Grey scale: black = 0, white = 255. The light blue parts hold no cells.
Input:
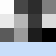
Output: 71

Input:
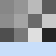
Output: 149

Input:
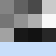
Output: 97

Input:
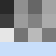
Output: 144

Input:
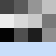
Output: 91

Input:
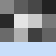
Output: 92

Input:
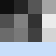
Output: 37
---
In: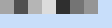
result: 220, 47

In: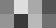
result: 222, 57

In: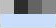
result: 190, 45

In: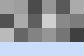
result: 207, 63

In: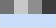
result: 200, 60

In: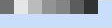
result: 230, 50
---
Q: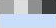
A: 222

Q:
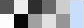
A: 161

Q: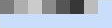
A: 85

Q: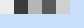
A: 182

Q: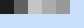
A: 197

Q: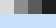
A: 142

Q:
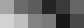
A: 123

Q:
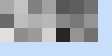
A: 38
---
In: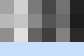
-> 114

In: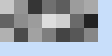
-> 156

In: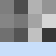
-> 178

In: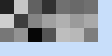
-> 105

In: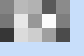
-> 89

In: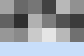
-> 184

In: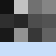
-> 113

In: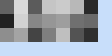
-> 184

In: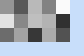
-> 130
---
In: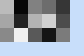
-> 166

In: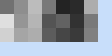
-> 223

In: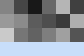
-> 153

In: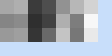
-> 133

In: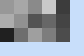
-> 173

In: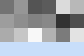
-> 157

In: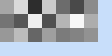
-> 116

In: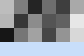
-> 182

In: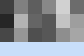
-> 38

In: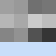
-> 182
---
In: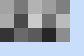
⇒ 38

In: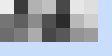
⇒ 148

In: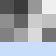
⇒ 218

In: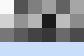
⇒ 106

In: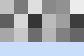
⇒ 129

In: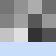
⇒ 50
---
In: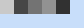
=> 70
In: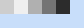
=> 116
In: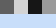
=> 95
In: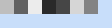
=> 70
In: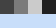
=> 66
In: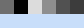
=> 60
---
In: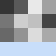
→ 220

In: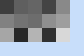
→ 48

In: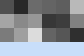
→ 86

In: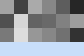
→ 113

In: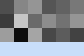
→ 92

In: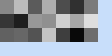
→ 9
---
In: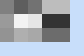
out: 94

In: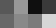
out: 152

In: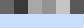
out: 57

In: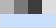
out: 121

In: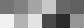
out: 130

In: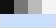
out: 119
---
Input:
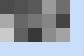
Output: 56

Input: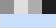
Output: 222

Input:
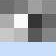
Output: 185

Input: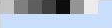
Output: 13

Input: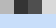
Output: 52

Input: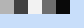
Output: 242
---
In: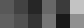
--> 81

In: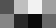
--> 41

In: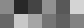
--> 200

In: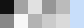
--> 247

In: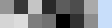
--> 220

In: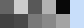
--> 73

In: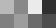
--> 157

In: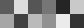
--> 65
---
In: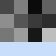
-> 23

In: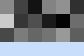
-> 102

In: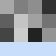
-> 34

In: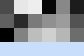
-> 189

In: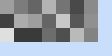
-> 58

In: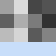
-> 90

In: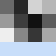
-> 54
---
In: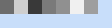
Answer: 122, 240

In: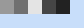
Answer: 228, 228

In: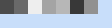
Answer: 164, 238

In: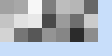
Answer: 73, 247

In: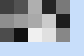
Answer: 169, 240

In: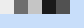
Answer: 197, 237
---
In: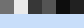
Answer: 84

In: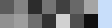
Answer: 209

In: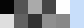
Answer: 50

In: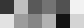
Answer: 178

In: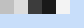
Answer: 60

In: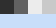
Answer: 97
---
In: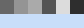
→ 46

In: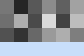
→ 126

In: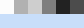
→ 76

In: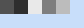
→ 188

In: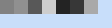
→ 169

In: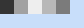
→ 123

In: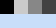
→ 66

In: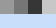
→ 199

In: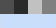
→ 128
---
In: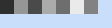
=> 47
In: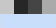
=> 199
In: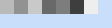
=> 186
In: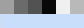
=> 160
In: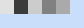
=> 225
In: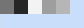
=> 116
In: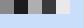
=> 137
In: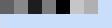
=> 97
